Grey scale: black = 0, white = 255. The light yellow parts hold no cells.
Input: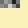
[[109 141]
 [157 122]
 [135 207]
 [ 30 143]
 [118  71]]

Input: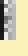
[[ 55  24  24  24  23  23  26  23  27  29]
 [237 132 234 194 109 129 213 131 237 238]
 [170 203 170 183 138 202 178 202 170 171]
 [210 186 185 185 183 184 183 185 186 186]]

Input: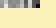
[[158 148]
 [194 231]
 [135 147]
 [142 134]
 [137 157]
 [180 192]
 [ 86 106]
 [213 203]
 [ 82  85]
 [ 73  12]]

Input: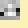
[[190 182 195  22 154]
 [195 189 134 201 156]
 [184 237 192 250 159]
 [170 189 168 235 165]
 [193 184  20  97 171]]

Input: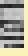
[[199  47 166 150 176  44  63 186 171  61 199 201]
 [165  44 200 190 198  52 171  78 199  43 197  74]
 [176  35 195 196 195  77 194 106 201  38 197 116]
 [173  50 194 185 194  86 148  86 198  48 193  67]
 [152  52 199 187 207  84 153  98 201  65 189  55]
 [175  46 198 196 192 124 123  55 181  38 198  37]]

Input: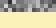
[[131 115 154]
 [133 208  96]
 [ 49  98 196]
 [198 110  70]
 [119 146 114]
 [119 124  88]
 [143 123 143]
 [149 178 202]
 [161 140  84]
 [183 187 109]
 [101 133 172]
 [125 176 104]
 [108  89 163]
 [ 72 142 163]]

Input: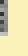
[[ 57 137 164  51 149  70 123  96 194]
 [151 137 152 152 142 143 135 136 188]]

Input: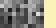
[[139 201  75  93  57  62  75]
 [179 149 151  99  99  87  63]
 [151 161  32 102  16  32  67]
 [121 121 127 175 111 109 121]
 [133  92  43  89  77  89  89]
 [115 171 111 124  77  73 111]
 [ 63 153  64  68  64  64 154]
 [177 164 179 160 154 160  52]
 [152 176 146  64 123 123  72]
 [149 118 118 220  79  88 118]
 [121 104  45 139  50  68 105]]
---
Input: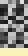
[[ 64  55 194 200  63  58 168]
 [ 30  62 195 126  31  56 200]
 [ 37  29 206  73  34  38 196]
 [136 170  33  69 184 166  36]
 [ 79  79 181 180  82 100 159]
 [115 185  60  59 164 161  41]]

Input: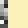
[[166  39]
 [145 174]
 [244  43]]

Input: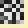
[[ 24 222 163  24 211  48]
 [ 55 235 231  29 213  40]
 [ 48 213  75  39 152 201]]

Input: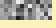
[[140 150 130 166 132  43 130 232 134 170  75 163  79]
 [169 155 152 209 128 121 192 110 154 190 209  77 218]]

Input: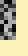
[[ 57 161  46  56]
 [ 39 179 184  30]
 [166   9 169 172]
 [  9 198  80   9]
 [152  35 119 159]]

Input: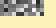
[[107 162 106 107 132 143 214 115 129  69 118]
 [127 159 147 216  63  56 182 127 128 223  65]]

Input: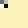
[[248  11]]
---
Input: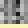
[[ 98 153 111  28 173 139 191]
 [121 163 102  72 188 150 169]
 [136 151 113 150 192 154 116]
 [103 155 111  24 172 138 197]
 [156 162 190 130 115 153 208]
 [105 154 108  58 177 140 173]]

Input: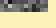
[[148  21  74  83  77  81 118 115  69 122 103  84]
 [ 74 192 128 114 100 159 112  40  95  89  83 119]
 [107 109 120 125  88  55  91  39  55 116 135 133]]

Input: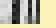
[[215 217  83  43 199 224  41 226  51 219]
 [205 226  20  41 213 221  60 218  43 207]
 [220 223  56  33 215 227  27 222  39 221]
 [215 208  32  45 218 216  45 215  60 223]
 [207 176  52  49 231 165  77 185  66 204]
 [196 183  15  44 226 178  75 150  63 179]]

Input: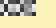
[[234  77  79  58 200 115 126  55  81]
 [ 45 221 200 232  85 155 139 236 209]
 [ 51 200 178 224  58 142 174 220 223]
 [251  69 106  50 219 141 122  48  62]]

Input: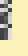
[[169  66 220]
 [ 92 219  65]
 [203  69 217]
 [ 62 202 104]
 [ 97 212  66]
 [ 83 211  65]
 [179  67 224]
 [ 79 223  66]
 [ 85 220  64]
 [ 89 223  61]]

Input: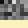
[[123  51 218 102 151 150  11]
 [ 84 132  82 117  83 162 103]
 [114 167  76 131  67 132 133]
 [ 43  36 140 117  62  61  86]
 [ 80 140 105 126 114 153 119]]

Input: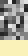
[[ 83 237  33  97 202 222  89]
 [179 170 184 140 183  51 105]
 [ 82 114 189 165 215  35  37]
 [207 168 193 110 122 193 116]
 [101 127 100 192  56 218 240]
 [ 34 106  85 202  43 205 146]
 [ 55 231 207  33  85 218 148]
 [ 75 127 206 107 113 209 100]
 [ 47 121 104 180 128 131  37]
 [164 168 203  55 190 132 106]]
